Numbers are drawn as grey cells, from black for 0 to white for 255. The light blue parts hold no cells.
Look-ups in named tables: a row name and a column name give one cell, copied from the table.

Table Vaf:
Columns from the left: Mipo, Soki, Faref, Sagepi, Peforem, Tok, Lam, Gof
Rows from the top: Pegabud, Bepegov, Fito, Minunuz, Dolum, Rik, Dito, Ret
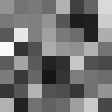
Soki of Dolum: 164
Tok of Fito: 108
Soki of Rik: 57
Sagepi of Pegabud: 108
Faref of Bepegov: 127
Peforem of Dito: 78
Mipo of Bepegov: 120
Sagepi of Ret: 98
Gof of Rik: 108
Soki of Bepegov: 129
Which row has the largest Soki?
Fito

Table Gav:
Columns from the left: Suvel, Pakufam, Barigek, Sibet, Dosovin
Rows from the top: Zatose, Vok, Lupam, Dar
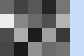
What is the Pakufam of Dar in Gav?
26
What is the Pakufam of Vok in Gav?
134
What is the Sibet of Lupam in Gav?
160
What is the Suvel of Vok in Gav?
236
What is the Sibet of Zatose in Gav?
37
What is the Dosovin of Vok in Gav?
180
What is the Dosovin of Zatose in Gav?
118
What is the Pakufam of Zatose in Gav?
67
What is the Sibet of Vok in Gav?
80
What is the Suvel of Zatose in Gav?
105
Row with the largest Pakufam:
Lupam

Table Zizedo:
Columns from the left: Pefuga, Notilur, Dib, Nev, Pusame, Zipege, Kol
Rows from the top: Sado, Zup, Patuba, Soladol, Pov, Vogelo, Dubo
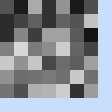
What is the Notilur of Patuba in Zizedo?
134
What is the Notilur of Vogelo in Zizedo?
109
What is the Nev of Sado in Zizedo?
50
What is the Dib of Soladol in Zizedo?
123
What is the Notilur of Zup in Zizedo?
67
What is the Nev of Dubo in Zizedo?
179
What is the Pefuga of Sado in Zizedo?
83
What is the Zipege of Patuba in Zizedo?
89
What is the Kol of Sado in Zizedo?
78
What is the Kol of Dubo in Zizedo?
156
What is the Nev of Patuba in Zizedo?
161
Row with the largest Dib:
Pov

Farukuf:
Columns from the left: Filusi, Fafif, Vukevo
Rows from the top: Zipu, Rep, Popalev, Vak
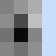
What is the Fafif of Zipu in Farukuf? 150
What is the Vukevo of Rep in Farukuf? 192
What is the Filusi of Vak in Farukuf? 132
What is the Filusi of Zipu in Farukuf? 129
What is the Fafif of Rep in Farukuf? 73
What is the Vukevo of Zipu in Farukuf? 173
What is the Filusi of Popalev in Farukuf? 114
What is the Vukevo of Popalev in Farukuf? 133
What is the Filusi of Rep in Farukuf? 141
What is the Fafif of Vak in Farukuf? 113
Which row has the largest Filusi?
Rep

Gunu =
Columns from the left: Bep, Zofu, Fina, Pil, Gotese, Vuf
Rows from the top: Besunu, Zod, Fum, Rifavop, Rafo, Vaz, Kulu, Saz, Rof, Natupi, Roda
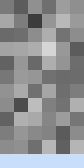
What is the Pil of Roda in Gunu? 182
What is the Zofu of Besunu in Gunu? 92
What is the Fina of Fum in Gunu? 141
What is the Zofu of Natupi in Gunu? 150
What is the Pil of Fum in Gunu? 174
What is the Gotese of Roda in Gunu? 96
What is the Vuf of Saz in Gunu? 176
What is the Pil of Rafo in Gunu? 174
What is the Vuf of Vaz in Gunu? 108
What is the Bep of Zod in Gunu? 167
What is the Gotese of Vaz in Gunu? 107
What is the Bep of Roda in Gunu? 140
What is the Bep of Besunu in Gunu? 122
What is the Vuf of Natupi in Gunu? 140
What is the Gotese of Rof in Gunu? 156
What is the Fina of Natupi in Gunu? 137
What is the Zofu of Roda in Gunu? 144
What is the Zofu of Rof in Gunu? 176
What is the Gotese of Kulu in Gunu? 110

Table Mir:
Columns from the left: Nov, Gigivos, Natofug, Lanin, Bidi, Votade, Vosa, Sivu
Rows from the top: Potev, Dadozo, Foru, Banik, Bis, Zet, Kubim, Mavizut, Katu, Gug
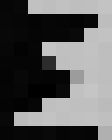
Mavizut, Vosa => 191
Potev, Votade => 190
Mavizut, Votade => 191
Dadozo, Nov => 7
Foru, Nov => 8
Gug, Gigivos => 7
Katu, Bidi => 191
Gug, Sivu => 176
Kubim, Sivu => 191
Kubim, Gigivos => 7
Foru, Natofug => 5
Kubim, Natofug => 0
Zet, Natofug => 5
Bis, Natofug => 5
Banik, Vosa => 194
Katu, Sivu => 191
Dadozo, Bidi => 5
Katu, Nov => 8
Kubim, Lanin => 0

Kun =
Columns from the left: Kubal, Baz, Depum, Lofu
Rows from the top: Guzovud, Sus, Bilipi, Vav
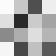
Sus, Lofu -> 164
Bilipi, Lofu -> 181
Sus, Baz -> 41
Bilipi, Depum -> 222
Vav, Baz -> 72
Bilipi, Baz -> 174
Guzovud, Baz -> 199
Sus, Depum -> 203
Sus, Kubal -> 223
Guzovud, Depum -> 79
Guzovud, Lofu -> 238
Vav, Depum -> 192
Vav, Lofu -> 90
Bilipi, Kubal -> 138
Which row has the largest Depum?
Bilipi

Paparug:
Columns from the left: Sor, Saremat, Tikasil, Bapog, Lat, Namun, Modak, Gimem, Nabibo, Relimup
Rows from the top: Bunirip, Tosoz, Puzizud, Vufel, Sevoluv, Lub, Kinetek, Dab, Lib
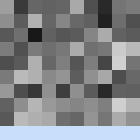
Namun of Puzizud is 91
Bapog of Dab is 153
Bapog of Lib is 169
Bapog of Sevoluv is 103
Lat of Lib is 110
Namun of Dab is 133
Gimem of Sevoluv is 69
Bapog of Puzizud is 97
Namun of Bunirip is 169
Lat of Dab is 141

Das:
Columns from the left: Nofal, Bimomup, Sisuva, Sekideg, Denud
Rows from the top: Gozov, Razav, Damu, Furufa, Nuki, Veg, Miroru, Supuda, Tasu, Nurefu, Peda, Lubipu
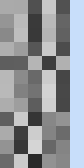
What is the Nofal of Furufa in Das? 175
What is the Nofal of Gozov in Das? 170
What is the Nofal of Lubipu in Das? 106
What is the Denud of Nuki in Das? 177
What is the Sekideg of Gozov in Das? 200
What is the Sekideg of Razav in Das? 185
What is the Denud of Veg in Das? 70
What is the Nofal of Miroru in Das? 185
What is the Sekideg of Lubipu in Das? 146
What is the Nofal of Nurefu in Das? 171
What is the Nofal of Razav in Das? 149
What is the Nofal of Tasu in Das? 94
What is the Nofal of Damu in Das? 137
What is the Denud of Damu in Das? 97
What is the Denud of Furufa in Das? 76
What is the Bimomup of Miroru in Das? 129
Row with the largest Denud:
Nuki

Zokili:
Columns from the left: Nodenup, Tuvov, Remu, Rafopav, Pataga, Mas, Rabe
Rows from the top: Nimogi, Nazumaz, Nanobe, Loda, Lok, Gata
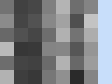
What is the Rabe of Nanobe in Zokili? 173
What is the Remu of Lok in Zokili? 65
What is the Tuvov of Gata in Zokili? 62
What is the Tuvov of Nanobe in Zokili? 81
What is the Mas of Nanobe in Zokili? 115
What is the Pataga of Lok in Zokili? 178
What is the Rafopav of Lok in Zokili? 107
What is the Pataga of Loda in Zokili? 134
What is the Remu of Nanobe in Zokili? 70
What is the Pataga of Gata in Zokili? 144
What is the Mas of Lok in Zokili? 104
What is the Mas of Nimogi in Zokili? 110
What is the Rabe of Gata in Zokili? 132

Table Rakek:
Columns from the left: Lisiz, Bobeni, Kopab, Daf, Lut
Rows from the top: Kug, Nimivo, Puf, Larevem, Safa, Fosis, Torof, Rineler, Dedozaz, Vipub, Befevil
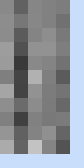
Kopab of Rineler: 140
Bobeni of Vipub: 97
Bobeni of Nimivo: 119
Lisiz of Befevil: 171
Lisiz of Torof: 165
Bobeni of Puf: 91
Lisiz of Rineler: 142
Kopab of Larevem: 146
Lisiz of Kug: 137
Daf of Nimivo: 129
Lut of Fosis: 91
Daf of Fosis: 127
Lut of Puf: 121
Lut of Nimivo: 113
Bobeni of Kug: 97
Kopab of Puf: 132
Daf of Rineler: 123
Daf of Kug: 129
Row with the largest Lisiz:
Befevil

